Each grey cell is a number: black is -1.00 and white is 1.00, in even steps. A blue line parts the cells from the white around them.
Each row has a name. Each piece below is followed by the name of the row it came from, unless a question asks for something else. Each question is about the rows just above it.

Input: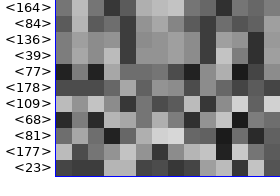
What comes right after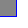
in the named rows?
[-0.29]
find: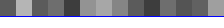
<84>
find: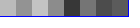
<109>
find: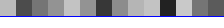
<177>

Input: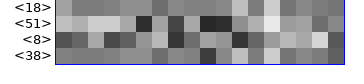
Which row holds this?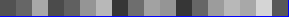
<8>
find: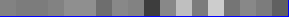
<38>
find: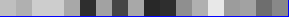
<51>

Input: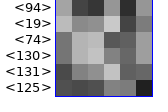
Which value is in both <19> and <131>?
[0.13]
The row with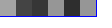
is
<94>
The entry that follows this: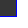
[0.18]
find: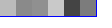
<19>
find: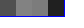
<125>

